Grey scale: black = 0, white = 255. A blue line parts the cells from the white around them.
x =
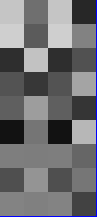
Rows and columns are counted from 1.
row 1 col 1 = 197
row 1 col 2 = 111
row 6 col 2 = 117
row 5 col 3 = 95
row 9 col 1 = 131
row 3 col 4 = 81
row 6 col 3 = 18
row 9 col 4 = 66
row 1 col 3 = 197
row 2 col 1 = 207
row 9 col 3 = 131

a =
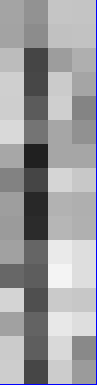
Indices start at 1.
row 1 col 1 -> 164
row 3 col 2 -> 69
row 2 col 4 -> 194
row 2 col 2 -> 140
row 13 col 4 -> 199
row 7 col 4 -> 166
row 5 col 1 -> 206
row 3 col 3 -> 157
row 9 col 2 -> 40
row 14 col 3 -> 232
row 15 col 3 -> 217
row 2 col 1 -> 163
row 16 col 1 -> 205
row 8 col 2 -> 69
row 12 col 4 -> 222
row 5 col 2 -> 91
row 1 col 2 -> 146

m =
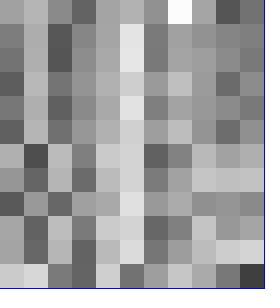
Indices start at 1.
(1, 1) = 161
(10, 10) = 152
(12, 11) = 63
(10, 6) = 211
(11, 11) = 212
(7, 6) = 211
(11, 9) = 188
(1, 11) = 114
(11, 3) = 182
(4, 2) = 184
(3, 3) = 85
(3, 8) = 164
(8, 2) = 101
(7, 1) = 176
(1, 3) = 138
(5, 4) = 138
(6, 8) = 189
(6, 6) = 208
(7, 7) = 97
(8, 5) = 187
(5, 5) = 169
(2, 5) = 165
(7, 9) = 185
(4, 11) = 140
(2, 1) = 125
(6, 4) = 151
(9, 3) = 103
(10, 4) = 122
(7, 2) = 78
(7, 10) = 162
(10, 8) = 128
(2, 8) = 161
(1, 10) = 85
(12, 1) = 203
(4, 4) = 148
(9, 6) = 224

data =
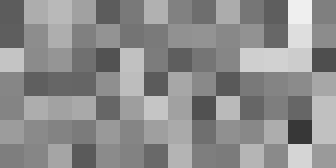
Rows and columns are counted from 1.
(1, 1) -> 92
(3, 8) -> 94
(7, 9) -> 126
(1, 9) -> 110
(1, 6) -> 121
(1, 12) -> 94
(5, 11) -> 102
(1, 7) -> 177
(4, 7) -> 91
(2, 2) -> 141
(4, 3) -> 102
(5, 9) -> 81
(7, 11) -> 181
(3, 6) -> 193
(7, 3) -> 165
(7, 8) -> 180
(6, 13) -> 55
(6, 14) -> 193
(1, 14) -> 127
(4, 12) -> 132
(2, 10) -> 136
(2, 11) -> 146
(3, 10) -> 134
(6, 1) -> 156
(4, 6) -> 189
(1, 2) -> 173
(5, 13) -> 102
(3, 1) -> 196
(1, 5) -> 92
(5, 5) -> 102
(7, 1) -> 126

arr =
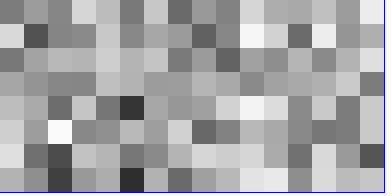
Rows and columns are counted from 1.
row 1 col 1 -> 123
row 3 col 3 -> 184
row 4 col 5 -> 191
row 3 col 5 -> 206
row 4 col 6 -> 179
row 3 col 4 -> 180
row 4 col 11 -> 138
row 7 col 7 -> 138
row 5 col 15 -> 124
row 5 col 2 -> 170
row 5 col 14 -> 201
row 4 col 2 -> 148
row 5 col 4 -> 197
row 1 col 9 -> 153
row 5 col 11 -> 243
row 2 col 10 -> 135
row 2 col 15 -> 149
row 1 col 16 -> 236
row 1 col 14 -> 192
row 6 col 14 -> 119
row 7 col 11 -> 213
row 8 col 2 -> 143
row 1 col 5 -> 188
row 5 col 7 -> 167
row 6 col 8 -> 209
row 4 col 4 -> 134
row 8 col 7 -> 178
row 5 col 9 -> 159
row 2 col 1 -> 217
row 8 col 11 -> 227
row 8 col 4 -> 153
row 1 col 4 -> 214
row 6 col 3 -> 249
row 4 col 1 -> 166
